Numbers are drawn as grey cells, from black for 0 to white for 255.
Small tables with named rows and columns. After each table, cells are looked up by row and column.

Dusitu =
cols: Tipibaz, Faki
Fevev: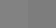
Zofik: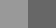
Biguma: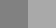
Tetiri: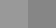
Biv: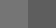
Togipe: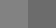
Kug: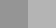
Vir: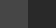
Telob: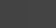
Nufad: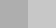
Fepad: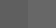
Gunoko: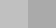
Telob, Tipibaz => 67
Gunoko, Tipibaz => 192
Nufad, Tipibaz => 174
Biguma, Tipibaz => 129
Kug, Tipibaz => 149
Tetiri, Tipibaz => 153
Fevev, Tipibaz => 130
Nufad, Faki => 199
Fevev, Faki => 125
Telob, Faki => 68
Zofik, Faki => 103
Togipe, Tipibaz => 130

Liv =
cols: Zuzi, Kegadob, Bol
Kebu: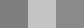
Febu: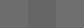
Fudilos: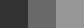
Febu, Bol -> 111
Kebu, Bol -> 138
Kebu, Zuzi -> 127
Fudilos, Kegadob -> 105
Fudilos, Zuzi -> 51
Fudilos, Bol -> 150
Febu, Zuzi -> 109
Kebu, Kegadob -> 197
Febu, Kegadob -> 101
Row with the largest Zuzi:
Kebu

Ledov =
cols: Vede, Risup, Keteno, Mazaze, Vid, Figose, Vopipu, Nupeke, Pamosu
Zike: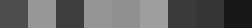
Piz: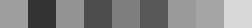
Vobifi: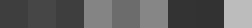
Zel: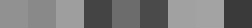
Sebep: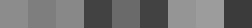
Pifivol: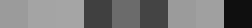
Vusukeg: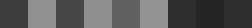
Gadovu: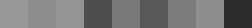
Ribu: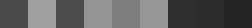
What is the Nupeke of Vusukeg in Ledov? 37
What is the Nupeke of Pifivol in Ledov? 160
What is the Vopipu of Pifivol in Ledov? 155
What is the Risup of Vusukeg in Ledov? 144
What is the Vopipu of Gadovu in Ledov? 124
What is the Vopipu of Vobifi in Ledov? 51
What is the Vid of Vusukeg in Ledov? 97
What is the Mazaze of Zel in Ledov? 68
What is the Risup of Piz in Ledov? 51
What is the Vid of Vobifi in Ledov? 108
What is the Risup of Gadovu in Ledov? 142
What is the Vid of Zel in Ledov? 108
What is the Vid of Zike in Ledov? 143
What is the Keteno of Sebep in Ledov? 136
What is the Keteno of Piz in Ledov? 148
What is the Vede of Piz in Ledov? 158

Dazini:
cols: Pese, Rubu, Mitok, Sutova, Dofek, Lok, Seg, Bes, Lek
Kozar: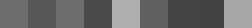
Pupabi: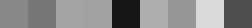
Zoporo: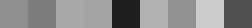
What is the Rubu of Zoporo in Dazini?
125
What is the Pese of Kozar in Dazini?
110
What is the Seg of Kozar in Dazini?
68
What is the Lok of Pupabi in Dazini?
174
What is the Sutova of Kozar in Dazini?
74
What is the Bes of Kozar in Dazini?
67
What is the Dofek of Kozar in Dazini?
174
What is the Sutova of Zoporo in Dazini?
163
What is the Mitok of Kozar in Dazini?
109
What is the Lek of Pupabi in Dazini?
78
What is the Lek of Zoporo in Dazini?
81
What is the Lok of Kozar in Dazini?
97
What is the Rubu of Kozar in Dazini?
87
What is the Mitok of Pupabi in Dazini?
164
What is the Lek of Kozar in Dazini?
167
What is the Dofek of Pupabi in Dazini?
22
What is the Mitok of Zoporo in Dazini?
168

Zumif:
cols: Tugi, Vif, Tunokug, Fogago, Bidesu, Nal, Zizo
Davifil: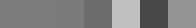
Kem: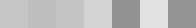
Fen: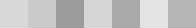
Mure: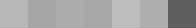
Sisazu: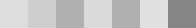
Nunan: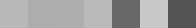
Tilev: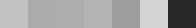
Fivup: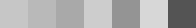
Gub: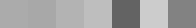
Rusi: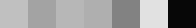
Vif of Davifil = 125
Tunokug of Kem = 196
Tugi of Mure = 183
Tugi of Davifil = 124
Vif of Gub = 168
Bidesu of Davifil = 192
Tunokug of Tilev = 173
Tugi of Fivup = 198
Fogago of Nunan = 186
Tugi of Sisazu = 221
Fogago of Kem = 211
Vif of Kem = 190
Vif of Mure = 166

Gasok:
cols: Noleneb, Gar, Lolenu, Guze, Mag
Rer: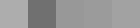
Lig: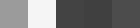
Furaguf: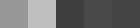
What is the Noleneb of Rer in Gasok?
173
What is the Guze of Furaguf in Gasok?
73
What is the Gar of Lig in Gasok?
245
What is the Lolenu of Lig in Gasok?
67
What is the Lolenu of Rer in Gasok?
152
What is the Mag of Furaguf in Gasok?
68
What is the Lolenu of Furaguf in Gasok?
62
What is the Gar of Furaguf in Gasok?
191
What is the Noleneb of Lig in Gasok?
155
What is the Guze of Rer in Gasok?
155
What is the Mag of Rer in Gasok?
162
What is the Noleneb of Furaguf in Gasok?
152
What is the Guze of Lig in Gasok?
64
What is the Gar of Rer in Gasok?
112
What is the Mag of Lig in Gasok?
76
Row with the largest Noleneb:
Rer

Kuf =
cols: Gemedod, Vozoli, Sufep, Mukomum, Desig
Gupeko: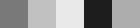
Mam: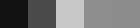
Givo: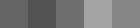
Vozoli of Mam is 75
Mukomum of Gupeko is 29
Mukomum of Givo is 164
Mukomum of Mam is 142
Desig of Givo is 134
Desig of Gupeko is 174
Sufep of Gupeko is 232
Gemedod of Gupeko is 121
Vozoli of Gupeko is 192
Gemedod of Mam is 18
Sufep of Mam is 200
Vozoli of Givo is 83
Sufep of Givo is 110
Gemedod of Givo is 100
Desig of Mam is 141

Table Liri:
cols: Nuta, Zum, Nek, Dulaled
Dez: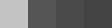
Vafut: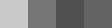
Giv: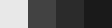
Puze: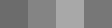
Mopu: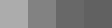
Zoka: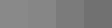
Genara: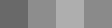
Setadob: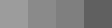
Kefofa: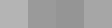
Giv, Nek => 43
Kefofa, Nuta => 180
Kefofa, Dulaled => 166
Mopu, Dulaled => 97
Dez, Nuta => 195
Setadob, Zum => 138
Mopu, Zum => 130
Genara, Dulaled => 138
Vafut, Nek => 80
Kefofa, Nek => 149
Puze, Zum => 132
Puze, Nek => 168
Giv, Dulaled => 26
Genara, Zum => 141
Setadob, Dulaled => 96
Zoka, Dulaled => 113
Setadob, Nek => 127
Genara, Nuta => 105

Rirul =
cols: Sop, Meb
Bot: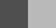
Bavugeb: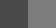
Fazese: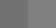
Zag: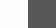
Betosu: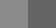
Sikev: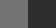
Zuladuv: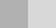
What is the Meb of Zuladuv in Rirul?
215
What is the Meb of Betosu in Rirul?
101
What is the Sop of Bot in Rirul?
79
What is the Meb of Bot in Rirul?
186
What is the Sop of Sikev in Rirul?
115
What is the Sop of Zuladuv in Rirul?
176
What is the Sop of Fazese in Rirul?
114
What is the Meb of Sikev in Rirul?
46
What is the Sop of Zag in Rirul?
254
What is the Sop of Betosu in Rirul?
139
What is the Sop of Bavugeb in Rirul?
73
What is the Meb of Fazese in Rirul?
128
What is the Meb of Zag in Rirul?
87
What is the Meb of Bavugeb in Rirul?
124

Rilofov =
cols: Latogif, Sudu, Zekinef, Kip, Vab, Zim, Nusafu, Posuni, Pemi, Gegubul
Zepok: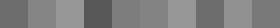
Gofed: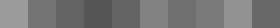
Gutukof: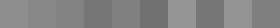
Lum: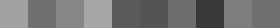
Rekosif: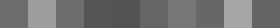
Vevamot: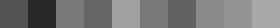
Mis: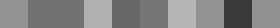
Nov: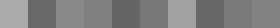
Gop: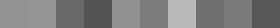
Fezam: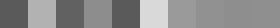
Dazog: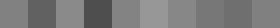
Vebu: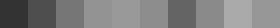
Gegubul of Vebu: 151
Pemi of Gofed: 146
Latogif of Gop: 147
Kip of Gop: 84
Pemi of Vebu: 170
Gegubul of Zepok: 120
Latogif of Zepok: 108
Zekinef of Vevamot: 121
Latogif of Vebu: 51
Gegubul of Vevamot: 169
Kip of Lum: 167
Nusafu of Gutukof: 149
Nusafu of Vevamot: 97
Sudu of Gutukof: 135
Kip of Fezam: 141
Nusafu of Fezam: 154
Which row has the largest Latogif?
Nov

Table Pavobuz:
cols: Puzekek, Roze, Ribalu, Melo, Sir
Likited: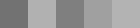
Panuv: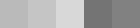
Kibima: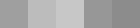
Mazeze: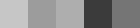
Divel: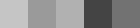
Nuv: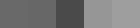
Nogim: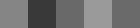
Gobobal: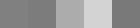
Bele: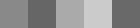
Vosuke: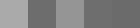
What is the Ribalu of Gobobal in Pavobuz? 172
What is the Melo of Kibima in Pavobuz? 151
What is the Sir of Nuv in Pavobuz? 158
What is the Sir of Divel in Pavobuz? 114
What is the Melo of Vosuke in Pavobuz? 110
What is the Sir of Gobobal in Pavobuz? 121
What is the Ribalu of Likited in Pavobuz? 127
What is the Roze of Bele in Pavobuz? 102
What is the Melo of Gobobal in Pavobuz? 211
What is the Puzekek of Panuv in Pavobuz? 186
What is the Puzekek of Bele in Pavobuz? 137
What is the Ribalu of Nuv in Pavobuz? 74
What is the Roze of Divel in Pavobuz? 154
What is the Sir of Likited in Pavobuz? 179
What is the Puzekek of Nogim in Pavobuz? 133
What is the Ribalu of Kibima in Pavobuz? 199
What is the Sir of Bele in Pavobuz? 105

